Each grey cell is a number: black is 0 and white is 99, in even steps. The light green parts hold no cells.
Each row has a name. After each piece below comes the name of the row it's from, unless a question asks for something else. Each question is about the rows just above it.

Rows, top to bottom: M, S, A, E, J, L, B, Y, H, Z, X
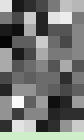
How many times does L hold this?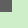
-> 0
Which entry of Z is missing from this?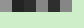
[23]
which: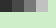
M
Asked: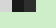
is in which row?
X

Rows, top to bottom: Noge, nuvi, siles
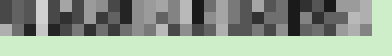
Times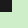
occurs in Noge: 3
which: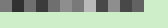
siles
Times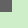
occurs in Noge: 1
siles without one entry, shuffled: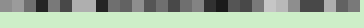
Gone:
[23]
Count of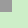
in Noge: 4
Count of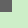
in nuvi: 5
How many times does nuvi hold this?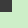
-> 1

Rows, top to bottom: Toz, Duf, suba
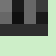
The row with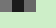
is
Toz
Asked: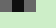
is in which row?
Duf
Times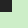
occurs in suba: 0
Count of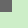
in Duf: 2
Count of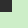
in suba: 4
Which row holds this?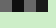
Duf

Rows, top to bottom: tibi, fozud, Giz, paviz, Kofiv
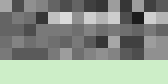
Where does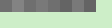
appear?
Giz
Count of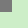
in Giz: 5
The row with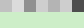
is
fozud
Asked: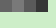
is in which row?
paviz
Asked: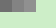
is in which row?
Kofiv
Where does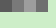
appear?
Kofiv

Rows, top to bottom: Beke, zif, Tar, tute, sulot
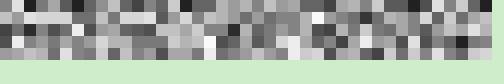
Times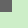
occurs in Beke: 8
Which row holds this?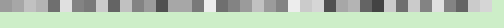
sulot
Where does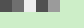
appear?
Tar
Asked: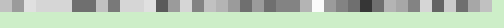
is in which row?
zif
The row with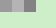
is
Beke
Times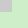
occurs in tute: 1

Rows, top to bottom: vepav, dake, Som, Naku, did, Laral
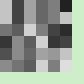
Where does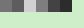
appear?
Som
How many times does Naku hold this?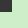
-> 2
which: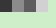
Naku
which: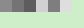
Laral

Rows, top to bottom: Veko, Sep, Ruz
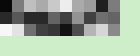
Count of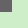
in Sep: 2
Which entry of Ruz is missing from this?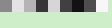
[43]
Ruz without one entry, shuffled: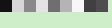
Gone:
[21]
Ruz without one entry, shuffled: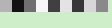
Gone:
[30]

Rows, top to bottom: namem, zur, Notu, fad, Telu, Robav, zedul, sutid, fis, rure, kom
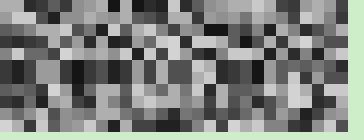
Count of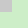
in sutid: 5
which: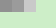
kom
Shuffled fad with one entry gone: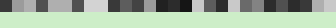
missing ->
[64]
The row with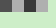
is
fad
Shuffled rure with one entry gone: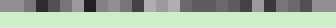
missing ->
[73]
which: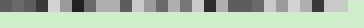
sutid

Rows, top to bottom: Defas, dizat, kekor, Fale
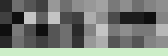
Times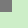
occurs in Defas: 1
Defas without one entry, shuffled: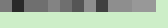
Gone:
[63]
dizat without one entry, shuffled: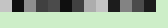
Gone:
[38]
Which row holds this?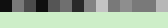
kekor
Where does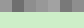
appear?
Defas

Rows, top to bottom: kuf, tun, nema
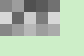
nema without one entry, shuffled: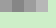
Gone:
[66]
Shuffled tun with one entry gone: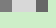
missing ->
[79]
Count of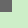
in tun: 1

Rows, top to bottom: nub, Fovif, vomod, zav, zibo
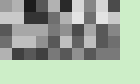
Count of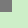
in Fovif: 0
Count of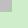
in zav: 4
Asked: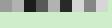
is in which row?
nub
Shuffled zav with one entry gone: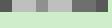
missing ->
[38]
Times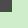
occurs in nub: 1

